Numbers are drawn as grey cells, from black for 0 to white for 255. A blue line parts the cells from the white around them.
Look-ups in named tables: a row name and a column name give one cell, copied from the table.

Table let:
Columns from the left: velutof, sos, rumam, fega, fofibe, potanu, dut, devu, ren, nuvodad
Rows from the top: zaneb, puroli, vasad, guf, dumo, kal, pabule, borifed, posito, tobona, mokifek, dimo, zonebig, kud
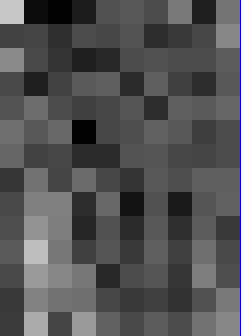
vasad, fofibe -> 41
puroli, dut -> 45
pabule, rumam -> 70
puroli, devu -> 58
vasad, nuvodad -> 92
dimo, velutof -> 73
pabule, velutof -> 103
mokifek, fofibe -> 86
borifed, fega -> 106
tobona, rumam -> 126
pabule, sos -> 66
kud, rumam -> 69
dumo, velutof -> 82
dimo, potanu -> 76
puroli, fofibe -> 70
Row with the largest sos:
mokifek

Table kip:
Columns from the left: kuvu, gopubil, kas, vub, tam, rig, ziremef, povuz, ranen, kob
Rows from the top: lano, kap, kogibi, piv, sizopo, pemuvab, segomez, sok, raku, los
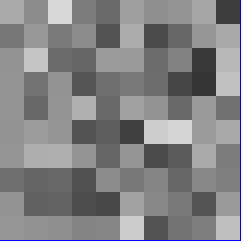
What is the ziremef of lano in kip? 143
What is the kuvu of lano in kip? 170
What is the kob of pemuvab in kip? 169
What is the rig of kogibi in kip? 154
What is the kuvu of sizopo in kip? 148
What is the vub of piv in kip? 85
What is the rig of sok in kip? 120
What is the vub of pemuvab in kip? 83

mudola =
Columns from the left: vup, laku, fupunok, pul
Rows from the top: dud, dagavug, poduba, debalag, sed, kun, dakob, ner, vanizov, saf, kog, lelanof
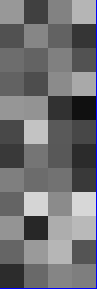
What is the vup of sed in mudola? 150
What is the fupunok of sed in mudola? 49
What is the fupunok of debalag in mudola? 139
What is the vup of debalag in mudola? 98
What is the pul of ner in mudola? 57
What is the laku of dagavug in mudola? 134
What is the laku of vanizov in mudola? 213
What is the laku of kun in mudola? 195
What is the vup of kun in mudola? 72
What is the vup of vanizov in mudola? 100
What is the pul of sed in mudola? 16
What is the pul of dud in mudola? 181
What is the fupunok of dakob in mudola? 88
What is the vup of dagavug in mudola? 81
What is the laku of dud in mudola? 64
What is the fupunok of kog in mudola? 182
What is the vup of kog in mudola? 101
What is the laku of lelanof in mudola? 105
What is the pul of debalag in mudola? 169
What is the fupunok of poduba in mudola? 128
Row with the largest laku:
vanizov

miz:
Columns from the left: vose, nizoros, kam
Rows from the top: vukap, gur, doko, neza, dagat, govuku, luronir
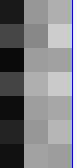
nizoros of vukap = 152
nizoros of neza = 174
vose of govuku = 35
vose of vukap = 24
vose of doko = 10
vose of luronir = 16
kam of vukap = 174
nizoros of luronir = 163
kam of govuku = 181
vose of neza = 67
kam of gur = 205
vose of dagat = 12
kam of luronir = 157
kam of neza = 202
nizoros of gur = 136
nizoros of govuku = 151
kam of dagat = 166
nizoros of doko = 157
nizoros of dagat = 158
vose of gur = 70

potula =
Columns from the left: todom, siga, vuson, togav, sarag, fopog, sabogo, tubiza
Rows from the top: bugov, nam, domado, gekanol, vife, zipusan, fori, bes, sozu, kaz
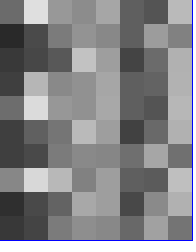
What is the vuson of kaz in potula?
123
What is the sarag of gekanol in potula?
166
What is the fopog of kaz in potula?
104
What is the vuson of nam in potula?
123
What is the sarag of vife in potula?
168
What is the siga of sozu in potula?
73
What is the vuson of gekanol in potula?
137
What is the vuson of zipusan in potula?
117

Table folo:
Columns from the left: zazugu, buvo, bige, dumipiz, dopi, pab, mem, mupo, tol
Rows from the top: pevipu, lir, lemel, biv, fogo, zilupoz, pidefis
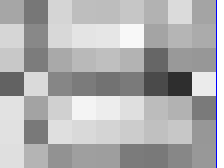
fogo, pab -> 223
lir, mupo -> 181
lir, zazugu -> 214
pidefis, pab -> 123
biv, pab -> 122
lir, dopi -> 230
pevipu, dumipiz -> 190
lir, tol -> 171
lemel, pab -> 179
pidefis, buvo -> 180
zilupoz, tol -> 151
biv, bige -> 134
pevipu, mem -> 178
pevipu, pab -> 198
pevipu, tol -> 164
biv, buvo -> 218
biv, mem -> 74

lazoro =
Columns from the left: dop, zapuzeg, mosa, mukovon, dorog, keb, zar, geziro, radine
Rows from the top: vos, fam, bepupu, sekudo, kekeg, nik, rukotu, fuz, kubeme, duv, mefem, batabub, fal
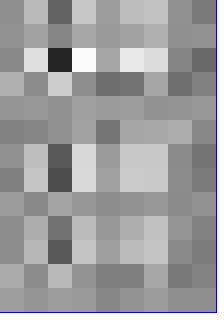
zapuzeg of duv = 173
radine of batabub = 131
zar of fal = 156
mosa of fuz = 77
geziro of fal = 143
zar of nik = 168
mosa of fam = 134
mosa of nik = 145
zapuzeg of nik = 134
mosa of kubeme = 164
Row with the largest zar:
bepupu

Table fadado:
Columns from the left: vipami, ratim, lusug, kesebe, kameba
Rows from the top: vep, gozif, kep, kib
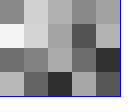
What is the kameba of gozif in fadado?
179
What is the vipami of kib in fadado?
184
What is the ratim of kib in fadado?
100
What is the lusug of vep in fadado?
177
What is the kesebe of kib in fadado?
167
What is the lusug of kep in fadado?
171
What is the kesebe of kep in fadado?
109
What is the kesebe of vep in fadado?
137
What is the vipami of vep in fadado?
137
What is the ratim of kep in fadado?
130
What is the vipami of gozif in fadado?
245
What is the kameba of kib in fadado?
86
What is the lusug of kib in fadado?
47
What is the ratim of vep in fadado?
208
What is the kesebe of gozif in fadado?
83
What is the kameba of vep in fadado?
161
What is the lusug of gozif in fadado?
163
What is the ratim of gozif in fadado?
213
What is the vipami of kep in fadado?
111
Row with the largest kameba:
gozif

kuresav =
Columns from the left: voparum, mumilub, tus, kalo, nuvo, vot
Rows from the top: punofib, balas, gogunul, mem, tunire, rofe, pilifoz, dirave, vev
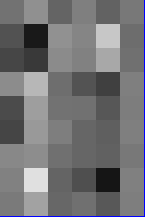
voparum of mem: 140
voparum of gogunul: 70
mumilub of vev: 162
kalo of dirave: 79
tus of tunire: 114
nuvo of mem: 64
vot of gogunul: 112
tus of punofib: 100
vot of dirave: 128
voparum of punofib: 114
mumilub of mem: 183

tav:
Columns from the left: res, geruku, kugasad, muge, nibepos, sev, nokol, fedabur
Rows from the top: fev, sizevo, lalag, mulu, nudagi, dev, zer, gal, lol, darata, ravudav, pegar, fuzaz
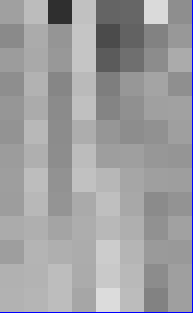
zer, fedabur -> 149
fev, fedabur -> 142
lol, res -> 157
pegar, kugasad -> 189
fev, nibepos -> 100
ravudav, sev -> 181
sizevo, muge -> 197
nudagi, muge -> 192
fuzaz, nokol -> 130
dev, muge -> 173
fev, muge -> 193
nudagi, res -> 150

